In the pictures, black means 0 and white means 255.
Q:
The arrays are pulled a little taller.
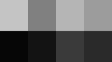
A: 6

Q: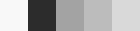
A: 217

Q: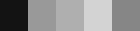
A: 134

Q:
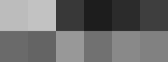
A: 43

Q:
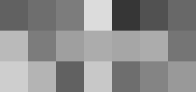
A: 54

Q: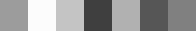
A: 177

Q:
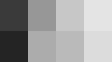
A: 36

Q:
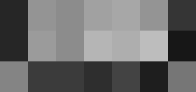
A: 167
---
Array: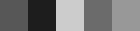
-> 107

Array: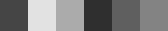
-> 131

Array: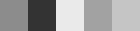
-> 162

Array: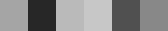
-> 165

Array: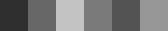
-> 122

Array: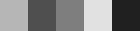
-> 126

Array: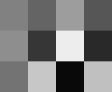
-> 192

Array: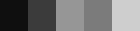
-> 123
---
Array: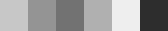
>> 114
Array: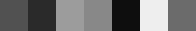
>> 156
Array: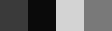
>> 211
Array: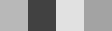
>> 225
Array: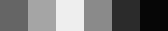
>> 238
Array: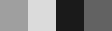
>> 26
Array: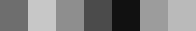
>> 142
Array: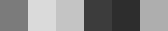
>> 196
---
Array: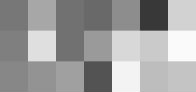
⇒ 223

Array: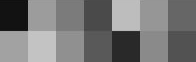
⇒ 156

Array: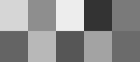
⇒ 142

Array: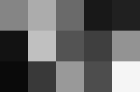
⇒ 192

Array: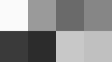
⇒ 154

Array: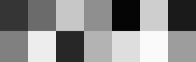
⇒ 107

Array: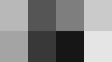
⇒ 85

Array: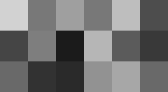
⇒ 126

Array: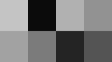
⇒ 11

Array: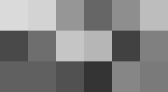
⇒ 110
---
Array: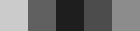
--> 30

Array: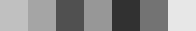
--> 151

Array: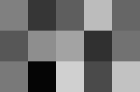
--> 163

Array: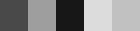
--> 23

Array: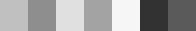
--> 163

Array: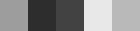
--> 66

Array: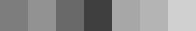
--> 63

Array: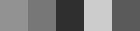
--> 47
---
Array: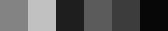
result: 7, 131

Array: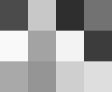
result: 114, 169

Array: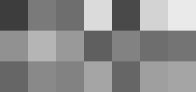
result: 234, 102

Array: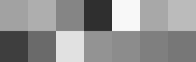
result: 187, 62

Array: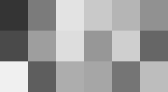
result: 145, 240

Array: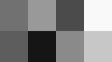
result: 249, 93
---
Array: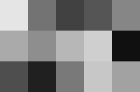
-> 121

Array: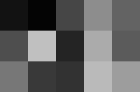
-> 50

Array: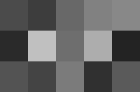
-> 123

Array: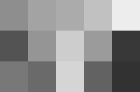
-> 213

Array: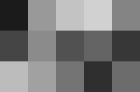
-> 116

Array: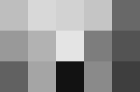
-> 18

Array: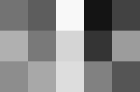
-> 221

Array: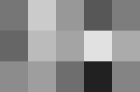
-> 110
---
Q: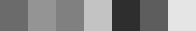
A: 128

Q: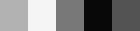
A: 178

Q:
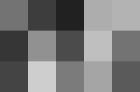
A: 68

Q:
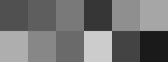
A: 135

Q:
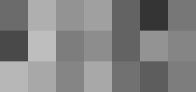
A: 133

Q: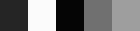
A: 37

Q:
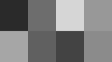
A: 152
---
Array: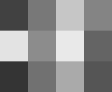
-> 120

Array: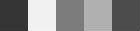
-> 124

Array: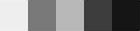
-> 184

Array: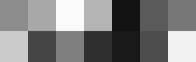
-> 19

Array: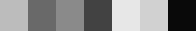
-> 231

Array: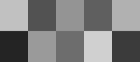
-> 148
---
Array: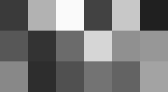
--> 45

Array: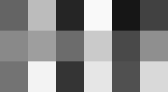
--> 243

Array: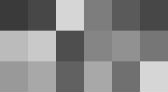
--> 168

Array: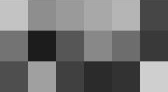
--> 160

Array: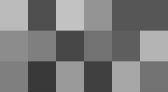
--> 57

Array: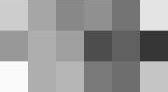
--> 174
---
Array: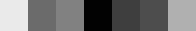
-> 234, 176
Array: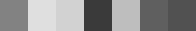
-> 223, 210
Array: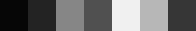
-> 240, 183
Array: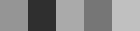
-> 192, 170
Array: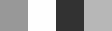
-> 254, 183
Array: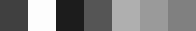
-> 253, 175
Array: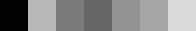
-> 218, 184
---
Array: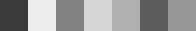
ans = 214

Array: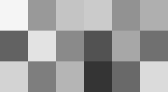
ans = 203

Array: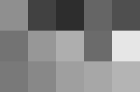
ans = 101

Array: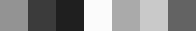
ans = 251

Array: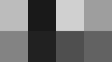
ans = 158

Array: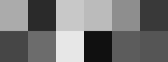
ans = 187

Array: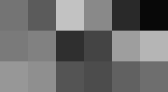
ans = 137
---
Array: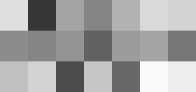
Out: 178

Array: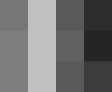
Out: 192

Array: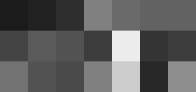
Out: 106

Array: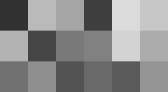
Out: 62

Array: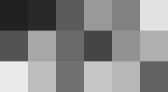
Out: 153

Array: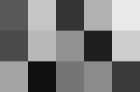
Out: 52

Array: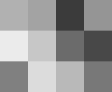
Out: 163

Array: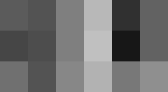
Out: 184

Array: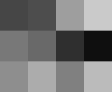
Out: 77
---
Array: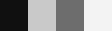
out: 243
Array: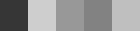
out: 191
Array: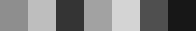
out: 23
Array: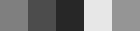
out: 149
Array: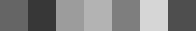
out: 78
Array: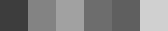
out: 208
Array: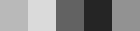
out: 146
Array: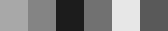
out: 89
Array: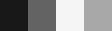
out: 168
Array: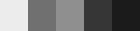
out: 27
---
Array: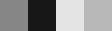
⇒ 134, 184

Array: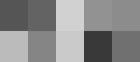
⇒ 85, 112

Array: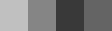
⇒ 192, 100

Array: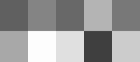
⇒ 96, 204

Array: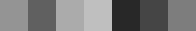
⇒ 148, 125

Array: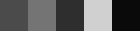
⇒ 75, 10

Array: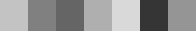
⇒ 195, 149

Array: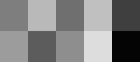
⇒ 126, 4
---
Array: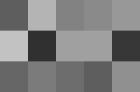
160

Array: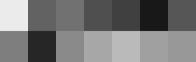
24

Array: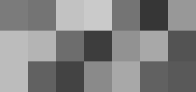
168

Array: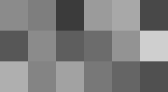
147

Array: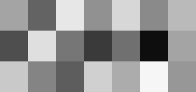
14

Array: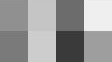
108

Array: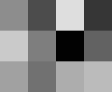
2

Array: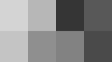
53
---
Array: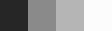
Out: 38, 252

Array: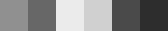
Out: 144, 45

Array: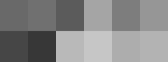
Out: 105, 179

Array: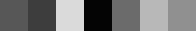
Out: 87, 144

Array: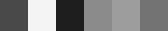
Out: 73, 115

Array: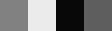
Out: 129, 94

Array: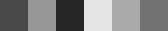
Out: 73, 114

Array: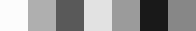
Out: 252, 135

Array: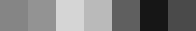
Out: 133, 74
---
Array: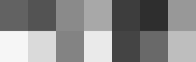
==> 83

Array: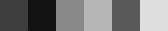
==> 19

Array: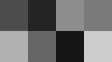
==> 36

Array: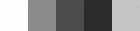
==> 139

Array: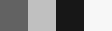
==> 192

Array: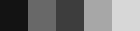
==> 104

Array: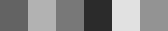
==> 178
